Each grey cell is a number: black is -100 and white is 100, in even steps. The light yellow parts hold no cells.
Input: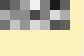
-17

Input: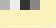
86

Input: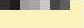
-78

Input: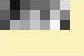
-84

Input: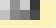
15

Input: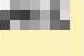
26

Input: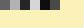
40
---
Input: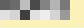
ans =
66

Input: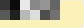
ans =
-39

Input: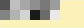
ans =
-16

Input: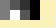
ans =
-33

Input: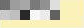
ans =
84

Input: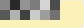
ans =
23

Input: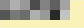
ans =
-68

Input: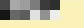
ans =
14

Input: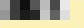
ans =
-24
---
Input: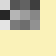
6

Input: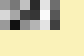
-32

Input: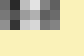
-16

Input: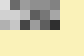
30

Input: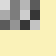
-58

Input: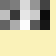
-91

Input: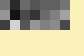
27

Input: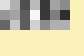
-64

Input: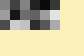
78
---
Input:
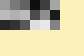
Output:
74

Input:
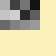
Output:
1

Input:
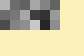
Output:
57

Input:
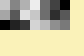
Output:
47

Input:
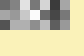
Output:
48

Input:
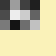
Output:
-84

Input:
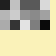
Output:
78

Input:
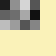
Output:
22

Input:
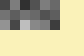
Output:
7

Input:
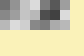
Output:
-3
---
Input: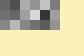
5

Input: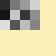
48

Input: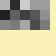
31

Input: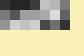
52

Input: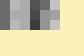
35

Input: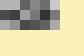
-42

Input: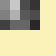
-20

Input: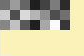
-31

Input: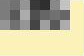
17
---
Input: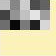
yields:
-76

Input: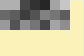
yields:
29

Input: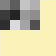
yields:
29

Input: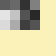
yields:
-51

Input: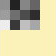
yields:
50

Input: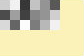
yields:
44

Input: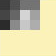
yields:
56
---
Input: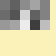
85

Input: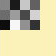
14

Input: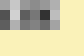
-7

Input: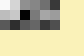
-30

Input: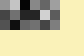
-20

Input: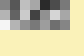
14
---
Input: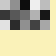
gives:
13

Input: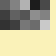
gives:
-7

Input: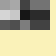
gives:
-2

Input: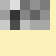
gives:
50

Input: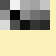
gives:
-88

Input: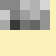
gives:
-10

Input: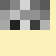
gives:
66

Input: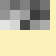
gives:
-44
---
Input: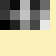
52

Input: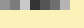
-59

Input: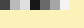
-82

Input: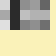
50

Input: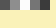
98

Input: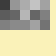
43
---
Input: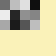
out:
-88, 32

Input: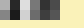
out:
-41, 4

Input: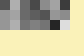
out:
-53, 18

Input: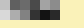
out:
10, 70

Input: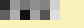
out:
64, -25

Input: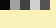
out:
-34, -94

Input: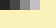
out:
52, -72

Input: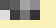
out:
10, 73

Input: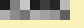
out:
46, 36
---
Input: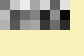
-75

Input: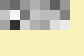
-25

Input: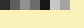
-64

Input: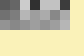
-53

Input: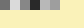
-12

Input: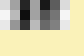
-81
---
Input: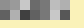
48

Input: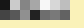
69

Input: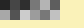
41

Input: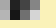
-47

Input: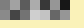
18

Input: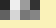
22
